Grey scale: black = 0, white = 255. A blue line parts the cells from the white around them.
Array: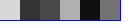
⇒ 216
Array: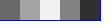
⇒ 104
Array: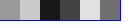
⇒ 153
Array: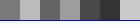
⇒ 121
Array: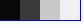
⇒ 9
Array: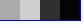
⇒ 171
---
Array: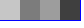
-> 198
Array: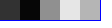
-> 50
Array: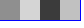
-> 143
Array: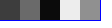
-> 61
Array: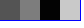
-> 84
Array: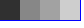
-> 48
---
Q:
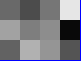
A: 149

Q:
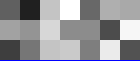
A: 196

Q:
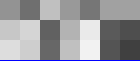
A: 103

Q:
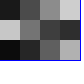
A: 95

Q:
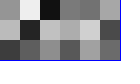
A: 142

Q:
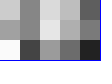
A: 155

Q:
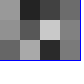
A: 42
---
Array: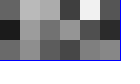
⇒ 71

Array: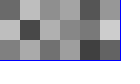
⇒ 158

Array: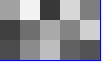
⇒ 189

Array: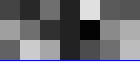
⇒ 76

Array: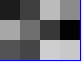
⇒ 69

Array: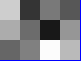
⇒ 128
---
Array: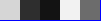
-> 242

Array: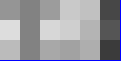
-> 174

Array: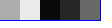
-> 38

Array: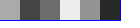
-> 147

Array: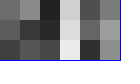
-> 48

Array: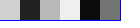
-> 11

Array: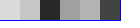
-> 179

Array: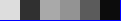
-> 91

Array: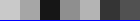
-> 52

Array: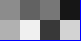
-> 56
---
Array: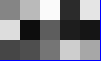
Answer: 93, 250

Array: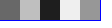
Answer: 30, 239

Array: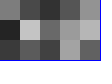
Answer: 105, 196

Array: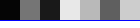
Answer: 232, 232

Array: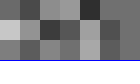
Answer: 86, 199

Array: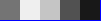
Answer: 197, 239

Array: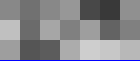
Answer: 128, 206

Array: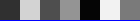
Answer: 148, 242
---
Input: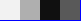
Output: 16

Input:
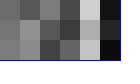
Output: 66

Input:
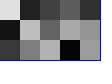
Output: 177

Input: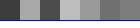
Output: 76

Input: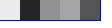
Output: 146

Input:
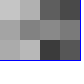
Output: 59

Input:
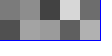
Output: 155

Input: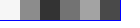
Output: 51
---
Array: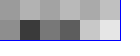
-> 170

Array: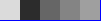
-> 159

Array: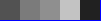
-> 33

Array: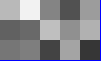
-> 156

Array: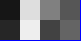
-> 38

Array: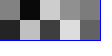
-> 124

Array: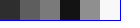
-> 143

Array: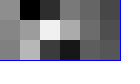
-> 101

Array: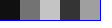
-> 159

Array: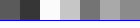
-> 116
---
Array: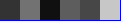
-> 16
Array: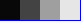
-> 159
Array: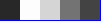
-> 213
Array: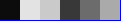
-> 202
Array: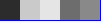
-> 229
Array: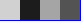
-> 165
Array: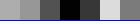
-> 82
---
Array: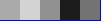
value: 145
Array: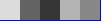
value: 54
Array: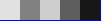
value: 206
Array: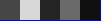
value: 37
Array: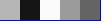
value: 251
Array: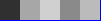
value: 208
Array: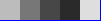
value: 71
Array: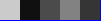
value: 75
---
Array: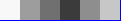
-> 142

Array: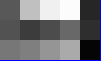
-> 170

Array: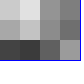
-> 96

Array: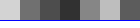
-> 190

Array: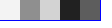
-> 33

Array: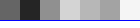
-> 163
